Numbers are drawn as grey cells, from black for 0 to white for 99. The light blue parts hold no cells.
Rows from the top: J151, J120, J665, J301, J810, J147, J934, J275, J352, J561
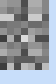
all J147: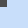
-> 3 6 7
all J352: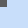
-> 1 3 4 5

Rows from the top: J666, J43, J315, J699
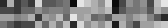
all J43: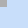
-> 14 23
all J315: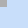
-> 5 13 21
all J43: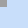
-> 11 12 13 15
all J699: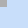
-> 6 8 14 18

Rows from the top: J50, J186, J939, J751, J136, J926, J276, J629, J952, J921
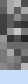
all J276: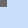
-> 2 3 4
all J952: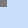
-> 1 3
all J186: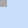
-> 2 4
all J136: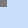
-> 4
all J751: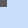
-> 2

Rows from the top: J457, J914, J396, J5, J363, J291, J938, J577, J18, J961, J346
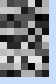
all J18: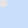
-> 1 3 5 6
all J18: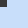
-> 2 4
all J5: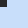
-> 3 6 7
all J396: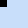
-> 6
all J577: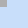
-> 4 5
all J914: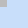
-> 3 7
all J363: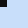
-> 5 7

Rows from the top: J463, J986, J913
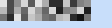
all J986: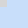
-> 5 8 12
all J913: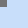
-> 1 7 13

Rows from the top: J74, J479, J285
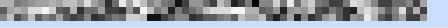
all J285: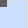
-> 6 10 16 25 30 31 34 41 49 55
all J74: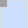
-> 6 7 9 12 14 19 23 61
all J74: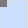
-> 3 24 36 41 46 50

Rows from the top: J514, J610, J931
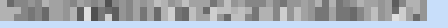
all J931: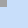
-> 8 9 20 22 29 30 44 48 53 56 59
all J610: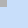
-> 1 2 3 11 24 34 36 38 39 60

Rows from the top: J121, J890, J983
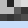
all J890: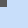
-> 3
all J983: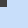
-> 1 3
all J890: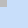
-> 1 2

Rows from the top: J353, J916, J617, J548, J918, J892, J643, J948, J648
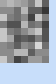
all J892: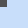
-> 3 5 7
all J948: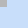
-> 3 4
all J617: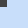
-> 5
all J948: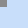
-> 1 2 6 7

